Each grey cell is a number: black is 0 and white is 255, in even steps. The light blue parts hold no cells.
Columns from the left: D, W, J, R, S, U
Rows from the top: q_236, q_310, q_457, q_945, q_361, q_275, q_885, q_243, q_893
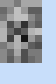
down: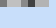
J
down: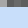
U

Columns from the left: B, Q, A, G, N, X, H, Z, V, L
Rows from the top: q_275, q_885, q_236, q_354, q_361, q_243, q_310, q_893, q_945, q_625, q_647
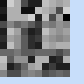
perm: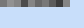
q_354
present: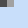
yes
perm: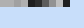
q_310
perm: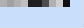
q_275
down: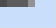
G
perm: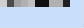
q_885
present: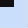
yes

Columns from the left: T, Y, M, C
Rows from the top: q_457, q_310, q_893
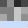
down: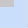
M
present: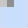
yes
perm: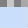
q_310
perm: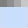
q_893
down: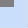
Y
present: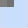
no
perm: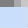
q_310

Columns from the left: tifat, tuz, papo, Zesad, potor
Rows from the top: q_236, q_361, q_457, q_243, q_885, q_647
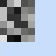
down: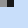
tuz
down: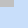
tifat
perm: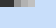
q_457

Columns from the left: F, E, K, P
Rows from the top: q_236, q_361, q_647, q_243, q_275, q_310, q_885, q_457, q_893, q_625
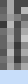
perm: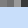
q_893
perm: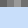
q_647
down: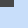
K

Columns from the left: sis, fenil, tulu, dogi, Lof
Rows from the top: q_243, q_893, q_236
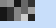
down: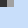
Lof
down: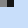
sis
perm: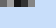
q_893
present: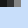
yes

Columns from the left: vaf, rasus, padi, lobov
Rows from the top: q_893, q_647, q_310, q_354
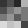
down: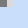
vaf
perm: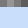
q_310
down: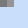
rasus

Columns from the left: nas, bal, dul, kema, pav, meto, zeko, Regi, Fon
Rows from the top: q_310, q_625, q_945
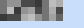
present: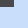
yes
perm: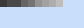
q_945
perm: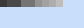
q_625
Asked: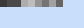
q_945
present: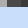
no
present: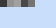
yes
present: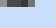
yes

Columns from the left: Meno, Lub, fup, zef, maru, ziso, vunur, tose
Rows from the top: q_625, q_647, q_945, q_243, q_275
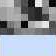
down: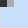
maru
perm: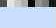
q_243
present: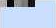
no
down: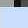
Meno
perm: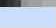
q_945

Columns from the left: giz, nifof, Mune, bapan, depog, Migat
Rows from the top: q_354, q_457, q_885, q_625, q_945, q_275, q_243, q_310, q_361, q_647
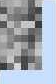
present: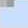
yes
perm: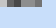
q_361

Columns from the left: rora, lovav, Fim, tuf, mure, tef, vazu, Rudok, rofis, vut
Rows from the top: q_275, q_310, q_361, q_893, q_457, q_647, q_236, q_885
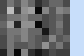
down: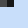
vazu
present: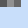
no

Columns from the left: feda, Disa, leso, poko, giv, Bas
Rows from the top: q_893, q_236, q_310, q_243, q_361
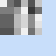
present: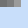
no
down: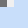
Bas
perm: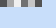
q_361
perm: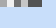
q_361
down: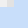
Bas
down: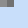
giv
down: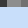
giv

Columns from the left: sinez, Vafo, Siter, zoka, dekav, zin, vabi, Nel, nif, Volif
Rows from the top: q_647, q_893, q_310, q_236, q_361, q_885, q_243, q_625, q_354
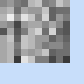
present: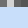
yes
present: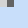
yes
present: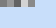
no
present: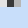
no
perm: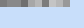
q_243
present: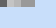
yes
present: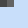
no

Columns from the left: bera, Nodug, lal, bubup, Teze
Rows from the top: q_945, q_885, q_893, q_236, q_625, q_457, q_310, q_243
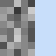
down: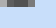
Teze
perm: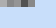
q_243
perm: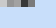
q_885
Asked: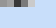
q_885
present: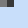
no

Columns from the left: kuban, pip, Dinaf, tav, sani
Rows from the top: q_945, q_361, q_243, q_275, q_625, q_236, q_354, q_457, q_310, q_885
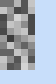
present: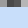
yes
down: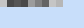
kuban
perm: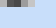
q_361
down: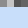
Dinaf

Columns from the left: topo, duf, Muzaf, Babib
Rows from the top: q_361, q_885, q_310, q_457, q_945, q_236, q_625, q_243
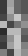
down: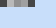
duf
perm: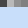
q_243
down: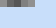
Babib
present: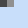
yes

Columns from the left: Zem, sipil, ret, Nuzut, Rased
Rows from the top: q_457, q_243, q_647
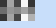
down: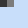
Rased
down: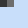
Zem
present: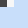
yes

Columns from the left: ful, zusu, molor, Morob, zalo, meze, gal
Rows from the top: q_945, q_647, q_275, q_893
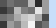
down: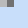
zalo
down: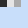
meze
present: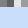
no
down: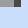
gal
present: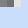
yes
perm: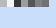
q_893

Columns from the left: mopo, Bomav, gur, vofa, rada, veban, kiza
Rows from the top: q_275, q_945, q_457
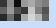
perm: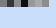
q_275
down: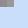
Bomav
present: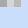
yes
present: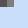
no
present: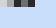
no

